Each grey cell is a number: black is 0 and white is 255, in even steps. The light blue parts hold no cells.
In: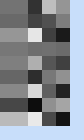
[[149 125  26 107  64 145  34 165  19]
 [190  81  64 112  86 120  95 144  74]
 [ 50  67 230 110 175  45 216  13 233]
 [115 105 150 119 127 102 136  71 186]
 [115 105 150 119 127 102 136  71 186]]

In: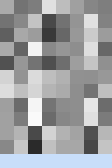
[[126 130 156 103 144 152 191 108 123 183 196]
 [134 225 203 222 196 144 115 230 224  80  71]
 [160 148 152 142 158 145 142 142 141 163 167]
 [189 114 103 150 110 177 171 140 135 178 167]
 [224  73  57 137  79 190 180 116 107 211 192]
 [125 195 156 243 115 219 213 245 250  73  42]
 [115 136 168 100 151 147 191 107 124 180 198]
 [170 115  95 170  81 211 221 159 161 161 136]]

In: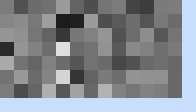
[[124 107 116 122 103 104 104]
 [123 120  86 111 111 144 125]
 [ 61  84 141 129 106 145 130]
 [ 68 110 109 137  82 147 118]
 [124  90  82  89  72 110 130]
 [116  78 149 146 106 123 178]
 [ 78 155 129 114 114  99 104]
 [ 99  32 119 107  85  53 161]
 [155  28  55 223 108 212  86]
 [113 158  99 110 129 132 175]
 [108 120 118 130 101 107 101]
 [ 82 140 144 148 115 153  76]
 [124 134 149  41 170 115 124]]

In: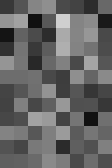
[[104  25  73  76  86 138  70  55 112 101 128  78]
 [ 44 139 151 115 165 101  54  81  17 118  81 109]
 [ 67 132 133 131  73 143  86  80 117  91  95  73]
 [ 74 207 170 175 129  61  62 152  67 155  43 124]
 [143  88  44  93 104  73 147  96 154 127 127 138]
 [133  16  75  57  40 113 111  71 162  87 121 106]
 [ 84 161  98 116 118 109  85 128  78 123  70  97]
 [ 56 148  20  49 149 109  68  66  71 131  83  95]]

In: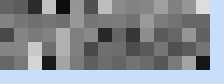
[[221 103  97 117  21]
 [150 102 149  91 164]
 [129 115 102  80 122]
 [159 123  90 117  86]
 [135 153 141  90 106]
 [131 114  54  76 115]
 [139 124 101 109 101]
 [189 122  39 111 108]
 [ 80 118 137  73  95]
 [150 152 127 129 123]
 [ 13 112 177 177 164]
 [194 117 130 111  25]
 [ 43 111 122 201 213]
 [ 92 118 132 134 121]
 [100 131  72 133 103]]

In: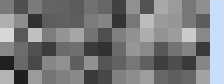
[[143  92 136  58 134 163]
 [119 120 203 132  58 103]
 [155 150 156 115  78  95]
 [169 154 147  88  62 102]
 [ 83 188 173 138  96 157]
 [144 119 145 150 119 141]
 [ 65  51 127 107  98 129]
 [102 132  79  50  86  71]
 [113 123 116  58 145  58]
 [ 91  93 166 112  95 137]
 [ 99  96 148 107 144 127]
 [100  93 125  60 135 117]
 [122  49 192  81  72 155]
 [ 80 141  89 108 104  31]
 [122 175 216 136  32 181]]

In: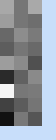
[[169 110 122 105  80 138 122 117  85]
 [118 118 141 118 139  97 119  92 120]
 [168 157 104  93 157  42 245  65  17]]

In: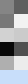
[[ 95 242 203  80 236]
 [133 120 210   8 175]]

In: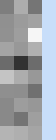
[[117 162 246 176 108 152 112 151 159 165]
 [173 155 158 152  50 173 142 157 116 175]
 [126 144 145 164 107 196 143 137 137 180]]
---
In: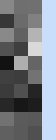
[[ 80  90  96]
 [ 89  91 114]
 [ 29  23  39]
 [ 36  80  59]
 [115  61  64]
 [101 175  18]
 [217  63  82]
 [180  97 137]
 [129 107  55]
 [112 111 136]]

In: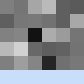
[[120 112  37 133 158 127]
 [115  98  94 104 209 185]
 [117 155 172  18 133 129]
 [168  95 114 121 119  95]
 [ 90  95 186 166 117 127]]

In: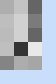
[[166 173 132]
 [233  52 191]
 [101 209 187]
 [123 209 190]
 [101 195 174]]

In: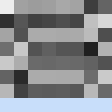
[[105 184  87  93  91  93  66 183]
 [202 108 170 170 171 171  42  99]
 [ 82  98 105 107 104 106 173 201]
 [178  32  84  85  96  83 200 110]
 [ 78 187 170 169 171 171  82 164]
 [215 192  69  79  70  65  86  48]
 [100  62 163 168 159 156 161 237]]

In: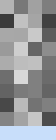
[[ 76 198 163 131]
 [128 115 186  72]
 [100 128 123  99]
 [107 128 216 110]
 [116 192 189 172]
 [141 101 206 154]
 [ 92 201 167 168]
 [ 65 165 193  59]
 [126 161 120 180]]

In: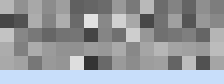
[[165  81 189 100 160 157 140 154 105  52 222 149 153 119 162 169]
 [188 154 160 164 182 165 136 170 152 156 145 146 155 172 128 172]
 [181 101 127 118 112 151 206 112 133  69 117 115 102 120 135 195]
 [136 152  85 160 114  72 168 209 136 226 106 174 132 173  82  70]
 [125 143 100 131 108 185 121 153 107 101  96 158 140 168 145 183]]

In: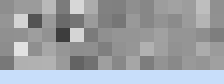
[[160 149 153 137 147 125 166 136 159 113  99 154 178 177 176 120]
 [155 172 149 146 160 177 150 146 127 143 142 150 167 143 226 141]
 [126 142 149 149 161 152 149 149 144 123 213  61 146 158 145 144]
 [145 180 155 139 147 135 153 118 127 155 116 106 154  83 212 149]
 [144 190 157 162 157 135 143 128 129 172 215 123 185 155 155 142]]

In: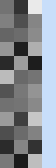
[[190  27 121]
 [ 50 133  43]
 [130 107  78]
 [199  63 155]
 [137 116 113]
 [148 120  83]
 [116 105 187]
 [ 29 157  41]
 [175  31 150]
 [139 108 101]
 [133  80 128]
 [234  51 115]]
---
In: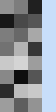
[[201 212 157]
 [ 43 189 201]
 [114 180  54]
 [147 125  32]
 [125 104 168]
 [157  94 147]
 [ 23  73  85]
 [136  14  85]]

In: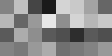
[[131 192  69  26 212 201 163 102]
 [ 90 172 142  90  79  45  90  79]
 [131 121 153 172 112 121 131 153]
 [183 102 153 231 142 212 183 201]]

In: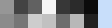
[[139 118 205 193 109 184  33]
 [150  67  97 245  55  43  11]]

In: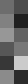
[[ 55 203]
 [ 87 120]
 [151  98]
 [109  76]
 [139  43]
 [129  32]]

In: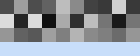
[[ 77 159  77  98 189 138  66  57 208  57]
 [150  98  88 159 127 180 138 127 107 150]
 [220  38 220  16 170  47 189 117  26 117]]

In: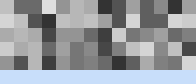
[[213 192  83  51 192 183 192 160  83 213  95  95 213 204]
 [171 183 171  71 148 148 106  62 204 118 137 160 106 128]
 [204 171 183 106 160 118 137  71 128 192 213 137 192  71]
 [192 106 106 223 148 183 171  51  83 160  95 137  51 160]
 [148  83 183  62 148 118 128 106  51  95 171 128 118 213]]

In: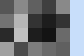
[[ 41 192  29  19 106]
 [115 182  51  29  51]
 [ 86 137  96  63 137]
 [160  75 125 106  96]]
